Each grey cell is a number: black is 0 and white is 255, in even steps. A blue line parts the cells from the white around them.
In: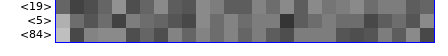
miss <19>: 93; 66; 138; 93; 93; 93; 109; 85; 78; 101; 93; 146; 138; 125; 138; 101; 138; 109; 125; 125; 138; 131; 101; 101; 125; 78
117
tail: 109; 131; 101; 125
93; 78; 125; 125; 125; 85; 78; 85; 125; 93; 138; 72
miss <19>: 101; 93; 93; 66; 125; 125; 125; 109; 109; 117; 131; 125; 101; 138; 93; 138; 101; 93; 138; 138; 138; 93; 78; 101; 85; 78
146

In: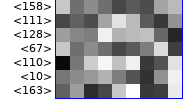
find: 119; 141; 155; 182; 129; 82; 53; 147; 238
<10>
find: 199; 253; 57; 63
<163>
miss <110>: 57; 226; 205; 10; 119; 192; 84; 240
246
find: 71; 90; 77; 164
<158>

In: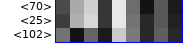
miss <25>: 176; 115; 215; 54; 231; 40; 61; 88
34
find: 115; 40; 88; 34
<25>
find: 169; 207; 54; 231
<70>
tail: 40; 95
40

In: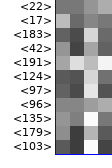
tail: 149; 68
165; 98
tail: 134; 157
173
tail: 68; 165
98
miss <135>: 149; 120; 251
127
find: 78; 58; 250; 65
<103>

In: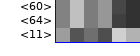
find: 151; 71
<60>
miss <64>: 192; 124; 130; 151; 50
63

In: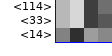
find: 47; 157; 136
<14>
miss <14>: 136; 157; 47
130
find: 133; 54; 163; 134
<14>

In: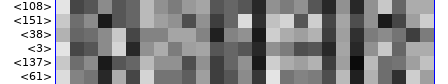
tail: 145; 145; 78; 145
62; 102; 145; 26; 206; 172; 159; 178; 62; 159; 11; 186; 110; 116; 159; 193
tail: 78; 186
32; 178; 110; 48; 206; 159
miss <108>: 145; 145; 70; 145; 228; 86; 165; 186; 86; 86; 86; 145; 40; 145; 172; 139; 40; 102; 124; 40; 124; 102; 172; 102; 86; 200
153

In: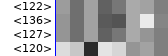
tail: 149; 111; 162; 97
119; 170; 149; 127
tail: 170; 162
127
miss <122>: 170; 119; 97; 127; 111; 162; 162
156
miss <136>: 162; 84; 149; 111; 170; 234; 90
133
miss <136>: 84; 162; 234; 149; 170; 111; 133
90

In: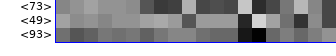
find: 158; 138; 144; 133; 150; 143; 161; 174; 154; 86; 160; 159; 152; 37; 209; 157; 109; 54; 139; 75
<49>
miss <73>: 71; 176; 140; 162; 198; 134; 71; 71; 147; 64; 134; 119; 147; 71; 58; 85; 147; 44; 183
78
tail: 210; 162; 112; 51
140; 71
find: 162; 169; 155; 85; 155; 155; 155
<49>
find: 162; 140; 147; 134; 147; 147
<49>
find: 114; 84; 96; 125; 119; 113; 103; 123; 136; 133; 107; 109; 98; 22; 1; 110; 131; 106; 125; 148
<93>

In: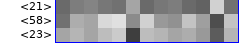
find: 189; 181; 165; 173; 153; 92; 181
<23>
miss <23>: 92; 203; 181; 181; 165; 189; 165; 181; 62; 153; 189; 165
173
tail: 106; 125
132; 119; 113; 165; 106; 119; 125; 106; 98; 209; 113
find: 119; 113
<21>

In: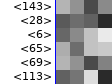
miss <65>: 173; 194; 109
201
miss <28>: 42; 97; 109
90
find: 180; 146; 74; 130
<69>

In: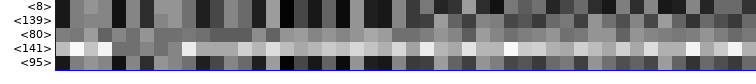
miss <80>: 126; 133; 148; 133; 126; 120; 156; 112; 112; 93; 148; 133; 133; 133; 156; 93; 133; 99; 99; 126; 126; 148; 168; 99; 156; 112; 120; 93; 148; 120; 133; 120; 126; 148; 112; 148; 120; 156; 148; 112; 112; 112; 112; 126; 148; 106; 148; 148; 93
140
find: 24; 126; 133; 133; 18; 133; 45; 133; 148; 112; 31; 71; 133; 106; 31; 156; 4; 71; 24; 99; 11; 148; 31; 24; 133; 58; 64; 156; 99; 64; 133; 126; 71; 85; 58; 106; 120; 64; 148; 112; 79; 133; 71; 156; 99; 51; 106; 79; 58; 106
<139>
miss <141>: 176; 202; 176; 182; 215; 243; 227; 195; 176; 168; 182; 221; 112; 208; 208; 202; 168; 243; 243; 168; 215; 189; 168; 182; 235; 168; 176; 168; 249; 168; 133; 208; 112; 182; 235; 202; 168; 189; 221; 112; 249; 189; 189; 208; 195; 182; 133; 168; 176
162
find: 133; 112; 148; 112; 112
<80>

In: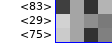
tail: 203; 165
50; 128
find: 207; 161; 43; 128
<75>
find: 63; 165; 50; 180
<83>

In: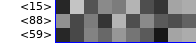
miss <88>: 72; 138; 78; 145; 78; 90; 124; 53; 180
98
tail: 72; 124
53; 180; 78; 138; 90; 78; 98
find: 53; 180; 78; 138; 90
<88>

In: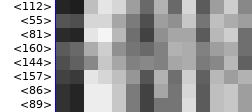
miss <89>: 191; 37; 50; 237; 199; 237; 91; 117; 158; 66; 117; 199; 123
221
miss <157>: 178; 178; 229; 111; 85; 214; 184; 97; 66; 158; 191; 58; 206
150
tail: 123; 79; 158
144; 199; 117; 191; 172; 158
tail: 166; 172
123; 136; 184; 97
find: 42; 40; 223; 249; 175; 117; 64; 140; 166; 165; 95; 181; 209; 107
<81>
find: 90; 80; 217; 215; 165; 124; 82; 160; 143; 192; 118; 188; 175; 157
<55>
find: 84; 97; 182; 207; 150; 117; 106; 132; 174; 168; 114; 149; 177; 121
<160>

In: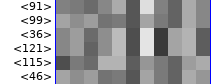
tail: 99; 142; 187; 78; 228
58; 164; 179; 93
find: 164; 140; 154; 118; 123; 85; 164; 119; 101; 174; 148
<46>
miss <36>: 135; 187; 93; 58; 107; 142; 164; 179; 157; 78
228
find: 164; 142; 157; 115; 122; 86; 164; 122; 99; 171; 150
<46>
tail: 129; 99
171; 135
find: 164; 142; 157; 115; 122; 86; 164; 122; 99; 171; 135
<99>

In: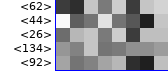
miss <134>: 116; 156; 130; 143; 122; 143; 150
197
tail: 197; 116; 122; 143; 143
156
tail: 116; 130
164; 183; 46; 31; 191
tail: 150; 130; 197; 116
122; 143; 143; 156
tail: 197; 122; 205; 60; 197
211

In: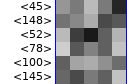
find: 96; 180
<52>
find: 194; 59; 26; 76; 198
<52>
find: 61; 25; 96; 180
<52>
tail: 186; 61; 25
96; 180

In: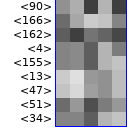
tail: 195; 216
159; 145; 188
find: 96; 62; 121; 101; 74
<162>
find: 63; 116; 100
<162>

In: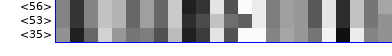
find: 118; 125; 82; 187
<35>
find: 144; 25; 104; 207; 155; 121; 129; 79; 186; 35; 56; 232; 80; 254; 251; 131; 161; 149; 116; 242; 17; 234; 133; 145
<35>
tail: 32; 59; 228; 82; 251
251; 132; 166; 152; 118; 243; 16; 236; 132; 146
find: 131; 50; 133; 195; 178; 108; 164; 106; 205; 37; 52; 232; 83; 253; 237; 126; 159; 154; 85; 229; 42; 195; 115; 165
<56>
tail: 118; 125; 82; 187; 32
59; 228; 82; 251; 251; 132; 166; 152; 118; 243; 16; 236; 132; 146
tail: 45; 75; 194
110; 96; 236; 125; 159; 152; 88; 228; 45; 194; 118; 146

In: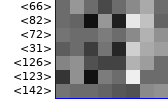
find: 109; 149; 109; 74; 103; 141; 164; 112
<66>
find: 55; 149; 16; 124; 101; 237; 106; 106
<123>
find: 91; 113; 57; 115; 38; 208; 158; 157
<31>
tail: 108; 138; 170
108

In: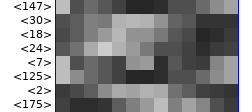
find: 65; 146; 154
<7>
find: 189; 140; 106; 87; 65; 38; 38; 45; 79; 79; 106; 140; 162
<125>
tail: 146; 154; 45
87; 65; 59; 133; 162
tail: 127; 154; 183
146; 146; 121; 87; 73; 38; 45; 59
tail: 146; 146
121; 87; 73; 38; 45; 59
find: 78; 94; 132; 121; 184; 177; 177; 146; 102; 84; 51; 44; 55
<30>
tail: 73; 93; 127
154; 183; 146; 146; 121; 87; 73; 38; 45; 59

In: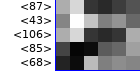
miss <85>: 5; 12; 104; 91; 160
68
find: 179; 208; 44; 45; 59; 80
<87>
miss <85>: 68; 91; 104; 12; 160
5
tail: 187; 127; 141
133
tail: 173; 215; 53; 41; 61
83
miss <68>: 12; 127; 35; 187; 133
141

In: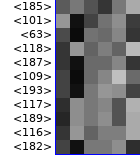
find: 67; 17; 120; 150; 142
<193>
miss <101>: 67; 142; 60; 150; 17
114
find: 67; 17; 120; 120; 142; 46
<182>
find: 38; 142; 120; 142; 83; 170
<189>
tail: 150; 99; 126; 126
170
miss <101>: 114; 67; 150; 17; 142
60

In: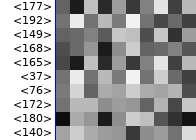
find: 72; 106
<192>
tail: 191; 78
199; 50; 157
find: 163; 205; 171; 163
<76>
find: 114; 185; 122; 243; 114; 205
<37>

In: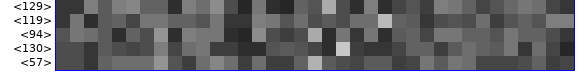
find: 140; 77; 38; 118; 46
<129>
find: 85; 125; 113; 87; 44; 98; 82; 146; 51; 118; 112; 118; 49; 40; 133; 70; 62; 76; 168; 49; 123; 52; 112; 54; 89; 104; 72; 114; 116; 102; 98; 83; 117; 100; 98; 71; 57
<94>
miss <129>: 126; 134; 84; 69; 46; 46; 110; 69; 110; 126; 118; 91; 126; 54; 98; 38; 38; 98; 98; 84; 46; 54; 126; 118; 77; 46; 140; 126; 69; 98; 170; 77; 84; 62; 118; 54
104
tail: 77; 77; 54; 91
77; 69; 77; 126; 69; 110; 118; 62; 62; 46; 46; 84; 91; 84; 69; 46; 199; 62; 54; 54; 69; 98; 98; 62; 91; 110; 98; 91; 118; 54; 110; 69; 38
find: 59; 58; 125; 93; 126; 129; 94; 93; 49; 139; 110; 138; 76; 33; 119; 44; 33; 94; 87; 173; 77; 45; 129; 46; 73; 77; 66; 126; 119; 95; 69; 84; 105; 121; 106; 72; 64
<129>
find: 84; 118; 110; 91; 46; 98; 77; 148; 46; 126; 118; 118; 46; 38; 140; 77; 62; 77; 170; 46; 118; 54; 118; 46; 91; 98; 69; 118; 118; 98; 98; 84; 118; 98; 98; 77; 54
<94>

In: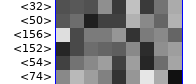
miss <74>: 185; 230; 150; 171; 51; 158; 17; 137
129
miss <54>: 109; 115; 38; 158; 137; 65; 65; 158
165
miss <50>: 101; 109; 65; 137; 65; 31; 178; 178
88
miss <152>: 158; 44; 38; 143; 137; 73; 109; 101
94

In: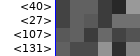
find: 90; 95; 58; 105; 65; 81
<107>
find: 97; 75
<131>
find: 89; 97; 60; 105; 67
<107>
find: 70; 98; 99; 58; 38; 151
<40>
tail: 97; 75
75; 147; 46; 132
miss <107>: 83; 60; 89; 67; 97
105
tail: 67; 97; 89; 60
112; 112

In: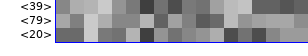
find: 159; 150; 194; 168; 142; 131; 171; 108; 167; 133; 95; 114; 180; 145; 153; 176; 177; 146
<79>
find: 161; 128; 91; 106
<79>
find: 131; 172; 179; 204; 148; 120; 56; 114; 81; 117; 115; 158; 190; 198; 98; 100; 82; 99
<39>
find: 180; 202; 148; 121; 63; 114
<39>
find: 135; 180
<79>
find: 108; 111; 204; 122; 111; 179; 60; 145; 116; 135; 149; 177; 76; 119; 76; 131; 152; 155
<20>

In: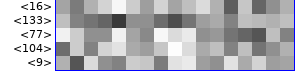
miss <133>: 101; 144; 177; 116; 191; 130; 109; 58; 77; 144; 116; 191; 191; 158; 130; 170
185
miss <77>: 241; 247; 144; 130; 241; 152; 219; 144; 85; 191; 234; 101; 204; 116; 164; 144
137
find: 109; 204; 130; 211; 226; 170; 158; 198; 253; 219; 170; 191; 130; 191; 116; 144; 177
<104>
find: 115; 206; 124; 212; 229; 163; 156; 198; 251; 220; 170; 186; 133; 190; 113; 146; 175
<104>
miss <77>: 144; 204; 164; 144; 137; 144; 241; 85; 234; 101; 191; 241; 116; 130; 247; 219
152
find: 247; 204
<16>
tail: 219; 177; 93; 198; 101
144; 177

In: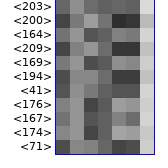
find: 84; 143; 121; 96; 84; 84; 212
<41>
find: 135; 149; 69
<174>
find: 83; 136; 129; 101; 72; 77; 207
<71>
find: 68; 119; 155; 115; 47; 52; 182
<200>
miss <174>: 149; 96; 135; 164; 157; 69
200

